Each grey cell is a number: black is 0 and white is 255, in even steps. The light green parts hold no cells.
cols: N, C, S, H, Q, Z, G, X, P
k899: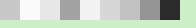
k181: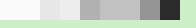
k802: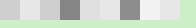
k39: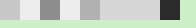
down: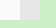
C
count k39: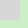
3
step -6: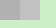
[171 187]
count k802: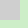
2
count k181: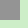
1
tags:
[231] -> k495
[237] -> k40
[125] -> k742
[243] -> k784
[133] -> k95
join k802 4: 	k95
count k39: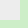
2

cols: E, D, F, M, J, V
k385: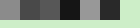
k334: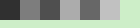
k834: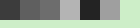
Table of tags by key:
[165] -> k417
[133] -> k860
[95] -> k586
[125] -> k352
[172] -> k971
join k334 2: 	k352
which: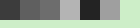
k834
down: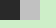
V

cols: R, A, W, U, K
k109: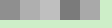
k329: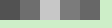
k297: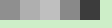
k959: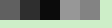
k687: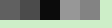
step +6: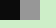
[ 17 157]
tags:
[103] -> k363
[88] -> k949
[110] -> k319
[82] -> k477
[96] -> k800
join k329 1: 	k477

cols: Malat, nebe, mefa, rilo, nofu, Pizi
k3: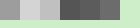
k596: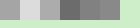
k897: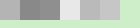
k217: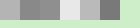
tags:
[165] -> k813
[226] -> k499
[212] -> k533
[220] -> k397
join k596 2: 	k397
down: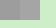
Malat

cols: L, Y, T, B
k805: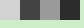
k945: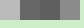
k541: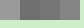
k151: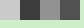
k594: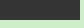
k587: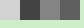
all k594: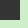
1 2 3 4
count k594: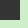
4
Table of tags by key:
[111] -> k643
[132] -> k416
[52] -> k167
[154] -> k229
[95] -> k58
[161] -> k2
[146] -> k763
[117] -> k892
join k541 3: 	k892
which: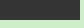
k594
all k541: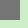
3
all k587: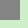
3
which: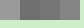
k541

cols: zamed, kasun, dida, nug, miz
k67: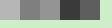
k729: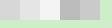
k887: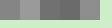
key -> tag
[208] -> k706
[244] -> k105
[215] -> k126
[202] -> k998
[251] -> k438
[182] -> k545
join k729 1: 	k126
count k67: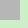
1
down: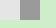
kasun

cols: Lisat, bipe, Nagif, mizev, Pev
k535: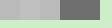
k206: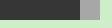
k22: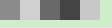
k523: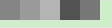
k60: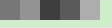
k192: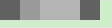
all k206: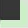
1 2 3 4
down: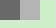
Nagif
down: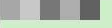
Pev
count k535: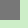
0
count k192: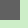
2
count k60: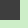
1

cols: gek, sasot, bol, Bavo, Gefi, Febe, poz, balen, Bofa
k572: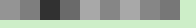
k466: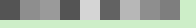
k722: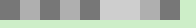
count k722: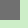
0
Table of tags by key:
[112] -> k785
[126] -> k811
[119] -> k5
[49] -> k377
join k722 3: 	k5
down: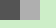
Bavo
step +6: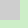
[212]
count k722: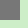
4

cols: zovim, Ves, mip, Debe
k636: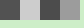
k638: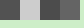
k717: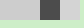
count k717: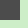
1
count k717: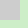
2
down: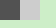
zovim

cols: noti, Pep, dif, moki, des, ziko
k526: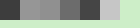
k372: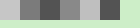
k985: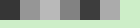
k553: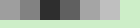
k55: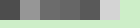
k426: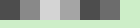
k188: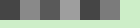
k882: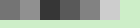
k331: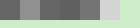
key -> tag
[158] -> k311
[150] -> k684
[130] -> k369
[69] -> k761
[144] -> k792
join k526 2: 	k684
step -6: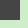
[63]
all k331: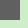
4
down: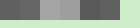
moki
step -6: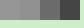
[144 138 102  63]
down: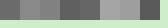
moki
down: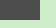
noti

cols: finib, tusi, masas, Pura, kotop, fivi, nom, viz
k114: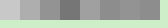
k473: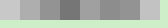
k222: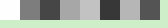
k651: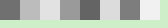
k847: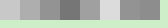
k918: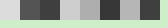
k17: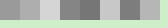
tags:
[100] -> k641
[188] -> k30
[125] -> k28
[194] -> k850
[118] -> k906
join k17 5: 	k906
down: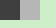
viz

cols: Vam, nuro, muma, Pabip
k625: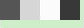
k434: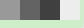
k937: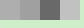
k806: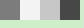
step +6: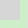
[220]
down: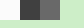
muma

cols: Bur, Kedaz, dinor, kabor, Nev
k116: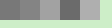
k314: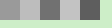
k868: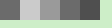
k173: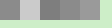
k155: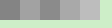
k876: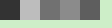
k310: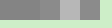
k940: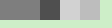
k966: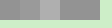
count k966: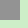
3
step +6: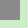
[145]
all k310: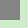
1 2

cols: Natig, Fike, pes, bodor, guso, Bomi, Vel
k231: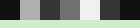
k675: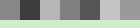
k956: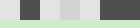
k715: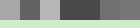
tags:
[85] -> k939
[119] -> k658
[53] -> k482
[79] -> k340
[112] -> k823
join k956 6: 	k340
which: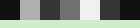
k231
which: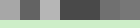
k715
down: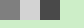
bodor
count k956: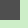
3
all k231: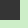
3 6
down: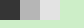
pes

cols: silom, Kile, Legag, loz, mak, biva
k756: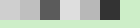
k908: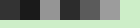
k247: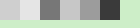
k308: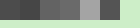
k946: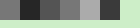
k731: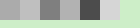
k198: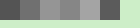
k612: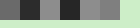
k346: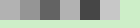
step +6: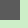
[97]
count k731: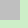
1
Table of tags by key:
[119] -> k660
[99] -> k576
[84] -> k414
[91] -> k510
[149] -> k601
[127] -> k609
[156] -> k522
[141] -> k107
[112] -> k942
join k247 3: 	k660
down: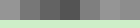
Legag
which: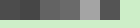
k308

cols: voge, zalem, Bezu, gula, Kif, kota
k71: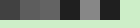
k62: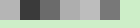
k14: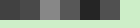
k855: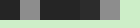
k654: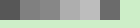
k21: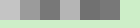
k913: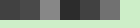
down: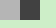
voge
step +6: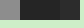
[147  43  43  50]
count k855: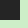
3
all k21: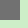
5
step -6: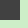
[59]
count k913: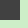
2

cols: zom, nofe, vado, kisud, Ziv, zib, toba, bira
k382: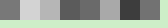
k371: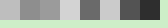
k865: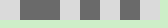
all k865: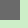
2 3 5 7
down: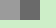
vado
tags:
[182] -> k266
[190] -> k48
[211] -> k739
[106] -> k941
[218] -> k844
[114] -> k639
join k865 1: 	k844
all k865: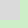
1 4 6 8
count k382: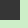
0

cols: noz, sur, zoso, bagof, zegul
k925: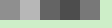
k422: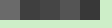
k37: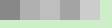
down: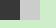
zegul
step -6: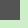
[78]
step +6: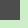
[83]

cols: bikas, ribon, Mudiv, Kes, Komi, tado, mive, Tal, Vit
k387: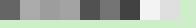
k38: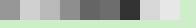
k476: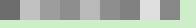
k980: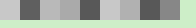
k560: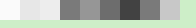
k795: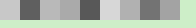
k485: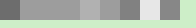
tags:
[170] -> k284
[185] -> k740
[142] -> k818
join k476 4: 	k818
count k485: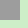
4

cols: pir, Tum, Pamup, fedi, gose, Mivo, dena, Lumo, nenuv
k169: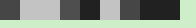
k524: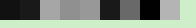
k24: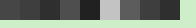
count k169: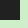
3
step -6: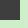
[56]
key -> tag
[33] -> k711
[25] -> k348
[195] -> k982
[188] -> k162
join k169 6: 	k982

